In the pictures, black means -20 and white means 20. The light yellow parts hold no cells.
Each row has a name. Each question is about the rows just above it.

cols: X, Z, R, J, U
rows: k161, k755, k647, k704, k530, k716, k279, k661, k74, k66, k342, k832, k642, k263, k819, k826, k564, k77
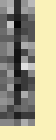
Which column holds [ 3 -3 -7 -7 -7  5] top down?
U
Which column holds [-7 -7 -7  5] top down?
U
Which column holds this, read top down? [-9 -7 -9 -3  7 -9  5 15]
J
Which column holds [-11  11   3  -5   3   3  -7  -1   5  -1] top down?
Z
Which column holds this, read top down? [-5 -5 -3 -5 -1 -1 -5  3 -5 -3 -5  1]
X
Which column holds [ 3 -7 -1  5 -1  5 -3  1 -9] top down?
Z
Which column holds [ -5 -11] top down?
U

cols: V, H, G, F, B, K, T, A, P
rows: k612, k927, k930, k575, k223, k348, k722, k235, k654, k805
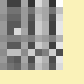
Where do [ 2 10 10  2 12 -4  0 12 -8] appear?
k235
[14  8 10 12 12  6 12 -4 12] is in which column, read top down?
K
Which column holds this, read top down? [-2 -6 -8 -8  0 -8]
B
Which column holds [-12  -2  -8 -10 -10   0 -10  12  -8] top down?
A
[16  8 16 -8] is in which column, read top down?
P
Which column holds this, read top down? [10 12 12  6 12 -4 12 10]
K

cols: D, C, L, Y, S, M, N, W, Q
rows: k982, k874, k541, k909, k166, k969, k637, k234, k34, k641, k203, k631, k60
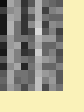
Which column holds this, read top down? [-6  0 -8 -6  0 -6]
Q
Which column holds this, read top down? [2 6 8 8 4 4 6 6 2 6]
C
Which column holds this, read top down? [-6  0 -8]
Q
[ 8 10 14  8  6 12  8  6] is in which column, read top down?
M
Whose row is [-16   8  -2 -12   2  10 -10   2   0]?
k909
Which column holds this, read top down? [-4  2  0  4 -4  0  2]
W

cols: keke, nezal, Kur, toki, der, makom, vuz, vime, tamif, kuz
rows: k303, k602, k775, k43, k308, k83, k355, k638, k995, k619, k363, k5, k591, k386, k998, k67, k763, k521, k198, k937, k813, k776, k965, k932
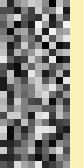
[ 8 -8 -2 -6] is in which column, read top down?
keke
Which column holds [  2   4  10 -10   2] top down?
der
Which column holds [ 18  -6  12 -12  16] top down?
vime
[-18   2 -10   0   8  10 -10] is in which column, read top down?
tamif
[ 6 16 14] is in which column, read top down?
makom
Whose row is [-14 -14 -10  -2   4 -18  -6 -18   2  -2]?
k813

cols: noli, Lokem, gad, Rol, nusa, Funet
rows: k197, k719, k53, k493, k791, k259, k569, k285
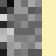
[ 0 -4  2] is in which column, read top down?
Funet
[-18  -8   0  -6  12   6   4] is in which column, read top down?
Lokem
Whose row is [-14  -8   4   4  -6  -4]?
k719
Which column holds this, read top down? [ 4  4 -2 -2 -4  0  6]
gad
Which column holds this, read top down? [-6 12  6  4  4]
Lokem
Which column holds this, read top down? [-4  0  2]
Rol

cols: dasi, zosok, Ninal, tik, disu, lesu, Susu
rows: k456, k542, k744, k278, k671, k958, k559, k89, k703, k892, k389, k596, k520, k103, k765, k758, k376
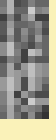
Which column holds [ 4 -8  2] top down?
tik
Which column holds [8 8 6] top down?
zosok

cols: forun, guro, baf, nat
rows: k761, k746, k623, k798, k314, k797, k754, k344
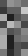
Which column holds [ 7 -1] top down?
forun
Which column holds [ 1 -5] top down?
baf
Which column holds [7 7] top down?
forun
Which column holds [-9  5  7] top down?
forun

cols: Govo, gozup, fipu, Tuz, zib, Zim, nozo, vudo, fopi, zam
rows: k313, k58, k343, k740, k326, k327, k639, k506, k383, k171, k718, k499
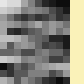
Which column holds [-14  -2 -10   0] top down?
nozo
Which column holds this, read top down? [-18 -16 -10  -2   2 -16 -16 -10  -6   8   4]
zam
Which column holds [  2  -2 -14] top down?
fopi
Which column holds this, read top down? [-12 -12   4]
gozup
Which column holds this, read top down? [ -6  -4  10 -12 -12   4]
gozup

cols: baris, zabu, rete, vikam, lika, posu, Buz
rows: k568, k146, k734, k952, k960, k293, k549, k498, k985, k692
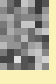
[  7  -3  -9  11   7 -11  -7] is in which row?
k568
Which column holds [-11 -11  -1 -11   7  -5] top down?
posu
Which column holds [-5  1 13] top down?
Buz
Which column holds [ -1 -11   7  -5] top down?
posu
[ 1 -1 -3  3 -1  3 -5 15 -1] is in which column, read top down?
rete

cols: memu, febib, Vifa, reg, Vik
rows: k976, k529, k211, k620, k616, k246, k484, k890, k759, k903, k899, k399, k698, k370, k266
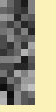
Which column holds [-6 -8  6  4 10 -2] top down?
Vik
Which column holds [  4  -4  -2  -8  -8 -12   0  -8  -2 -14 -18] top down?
memu

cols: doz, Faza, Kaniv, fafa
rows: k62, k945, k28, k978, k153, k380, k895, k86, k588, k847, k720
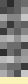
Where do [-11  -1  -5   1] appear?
k153
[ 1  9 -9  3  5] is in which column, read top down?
fafa

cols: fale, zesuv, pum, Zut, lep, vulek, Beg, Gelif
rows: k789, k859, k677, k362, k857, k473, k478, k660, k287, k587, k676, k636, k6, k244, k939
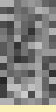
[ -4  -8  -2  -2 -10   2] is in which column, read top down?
Zut
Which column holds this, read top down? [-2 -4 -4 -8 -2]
Zut
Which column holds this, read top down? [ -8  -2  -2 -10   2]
Zut
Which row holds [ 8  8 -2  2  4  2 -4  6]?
k939
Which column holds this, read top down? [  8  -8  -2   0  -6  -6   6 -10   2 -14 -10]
fale

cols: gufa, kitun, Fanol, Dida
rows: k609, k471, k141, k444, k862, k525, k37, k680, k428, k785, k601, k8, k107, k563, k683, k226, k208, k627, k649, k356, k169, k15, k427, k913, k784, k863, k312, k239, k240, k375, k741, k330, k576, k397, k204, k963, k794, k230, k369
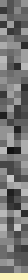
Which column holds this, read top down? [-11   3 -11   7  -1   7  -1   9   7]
gufa
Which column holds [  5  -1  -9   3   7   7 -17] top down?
kitun
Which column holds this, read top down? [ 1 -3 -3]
gufa
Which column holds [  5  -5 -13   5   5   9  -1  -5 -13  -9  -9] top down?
Dida
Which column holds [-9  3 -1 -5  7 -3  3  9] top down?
gufa
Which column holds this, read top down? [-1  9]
gufa
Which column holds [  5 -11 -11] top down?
Fanol

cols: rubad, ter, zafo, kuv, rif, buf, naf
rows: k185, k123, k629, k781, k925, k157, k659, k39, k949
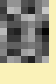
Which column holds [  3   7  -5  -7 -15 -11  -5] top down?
zafo
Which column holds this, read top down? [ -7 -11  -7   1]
rubad
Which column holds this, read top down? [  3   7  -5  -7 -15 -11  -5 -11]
zafo
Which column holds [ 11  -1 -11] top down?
naf
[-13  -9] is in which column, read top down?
naf

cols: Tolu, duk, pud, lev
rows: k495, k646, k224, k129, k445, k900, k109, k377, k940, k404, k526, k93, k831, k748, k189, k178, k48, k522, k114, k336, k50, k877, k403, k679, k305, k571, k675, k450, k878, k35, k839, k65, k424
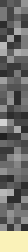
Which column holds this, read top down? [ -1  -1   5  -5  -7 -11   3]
lev
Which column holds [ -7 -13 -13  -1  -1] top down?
pud
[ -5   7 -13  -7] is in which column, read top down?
duk
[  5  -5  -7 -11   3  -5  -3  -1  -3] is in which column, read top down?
lev
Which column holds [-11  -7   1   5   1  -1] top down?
pud
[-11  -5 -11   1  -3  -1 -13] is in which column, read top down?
duk

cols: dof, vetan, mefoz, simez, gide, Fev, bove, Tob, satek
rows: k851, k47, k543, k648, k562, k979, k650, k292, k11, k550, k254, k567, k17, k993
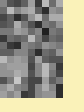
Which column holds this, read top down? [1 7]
satek
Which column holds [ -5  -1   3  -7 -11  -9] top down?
satek
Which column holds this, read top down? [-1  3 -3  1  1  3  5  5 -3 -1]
simez
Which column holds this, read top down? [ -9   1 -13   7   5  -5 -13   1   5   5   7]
mefoz
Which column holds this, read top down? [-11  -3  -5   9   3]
dof
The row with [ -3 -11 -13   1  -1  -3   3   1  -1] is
k650
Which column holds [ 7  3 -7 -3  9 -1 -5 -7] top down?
gide

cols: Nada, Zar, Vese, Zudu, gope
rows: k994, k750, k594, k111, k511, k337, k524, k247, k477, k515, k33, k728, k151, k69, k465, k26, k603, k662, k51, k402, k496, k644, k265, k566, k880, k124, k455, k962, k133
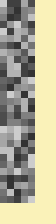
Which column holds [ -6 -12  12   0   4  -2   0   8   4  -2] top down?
Zar
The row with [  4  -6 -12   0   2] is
k750

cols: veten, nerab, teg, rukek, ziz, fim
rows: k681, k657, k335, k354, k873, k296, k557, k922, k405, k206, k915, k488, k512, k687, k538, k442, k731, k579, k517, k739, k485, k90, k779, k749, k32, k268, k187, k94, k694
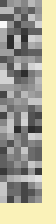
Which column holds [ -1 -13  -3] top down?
rukek
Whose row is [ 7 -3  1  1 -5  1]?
k442
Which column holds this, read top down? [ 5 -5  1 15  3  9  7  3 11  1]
fim
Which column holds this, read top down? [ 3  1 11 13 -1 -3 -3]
rukek
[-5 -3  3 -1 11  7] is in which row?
k749
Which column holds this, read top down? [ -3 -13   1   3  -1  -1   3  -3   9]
teg

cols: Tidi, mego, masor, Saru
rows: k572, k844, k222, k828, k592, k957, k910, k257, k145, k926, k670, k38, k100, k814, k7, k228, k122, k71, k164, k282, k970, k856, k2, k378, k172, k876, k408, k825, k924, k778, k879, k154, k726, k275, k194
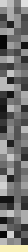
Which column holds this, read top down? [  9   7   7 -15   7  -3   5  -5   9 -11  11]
mego
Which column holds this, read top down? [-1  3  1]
mego
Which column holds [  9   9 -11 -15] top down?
Tidi

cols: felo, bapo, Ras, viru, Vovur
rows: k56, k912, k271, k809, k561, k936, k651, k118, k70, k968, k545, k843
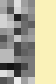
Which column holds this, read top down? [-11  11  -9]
Ras
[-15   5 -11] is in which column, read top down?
Ras
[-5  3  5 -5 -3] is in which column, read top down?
Vovur

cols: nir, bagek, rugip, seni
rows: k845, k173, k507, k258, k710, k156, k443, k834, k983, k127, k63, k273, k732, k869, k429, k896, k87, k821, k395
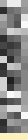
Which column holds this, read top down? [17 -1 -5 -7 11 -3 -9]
rugip
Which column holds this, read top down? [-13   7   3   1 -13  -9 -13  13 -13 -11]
nir
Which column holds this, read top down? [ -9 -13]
nir
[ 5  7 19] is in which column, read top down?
seni
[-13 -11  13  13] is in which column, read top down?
nir

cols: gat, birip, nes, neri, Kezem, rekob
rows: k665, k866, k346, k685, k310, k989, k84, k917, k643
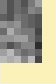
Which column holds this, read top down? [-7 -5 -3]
neri
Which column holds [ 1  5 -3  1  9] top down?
nes

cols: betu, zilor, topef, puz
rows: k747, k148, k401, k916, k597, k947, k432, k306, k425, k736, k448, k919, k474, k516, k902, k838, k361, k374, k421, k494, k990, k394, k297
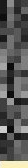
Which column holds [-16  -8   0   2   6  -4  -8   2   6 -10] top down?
betu
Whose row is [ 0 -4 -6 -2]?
k306
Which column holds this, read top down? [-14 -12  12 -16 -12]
betu
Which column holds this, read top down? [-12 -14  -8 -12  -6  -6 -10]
topef

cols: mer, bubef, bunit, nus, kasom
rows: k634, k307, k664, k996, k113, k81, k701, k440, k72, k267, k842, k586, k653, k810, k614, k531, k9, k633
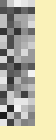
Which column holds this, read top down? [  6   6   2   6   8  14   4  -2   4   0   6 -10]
nus
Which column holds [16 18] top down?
bunit
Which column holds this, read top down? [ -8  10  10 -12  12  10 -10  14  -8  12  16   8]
mer
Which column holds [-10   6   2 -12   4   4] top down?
bunit
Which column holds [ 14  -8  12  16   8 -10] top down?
mer
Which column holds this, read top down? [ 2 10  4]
kasom
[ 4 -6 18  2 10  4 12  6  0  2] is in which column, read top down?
kasom

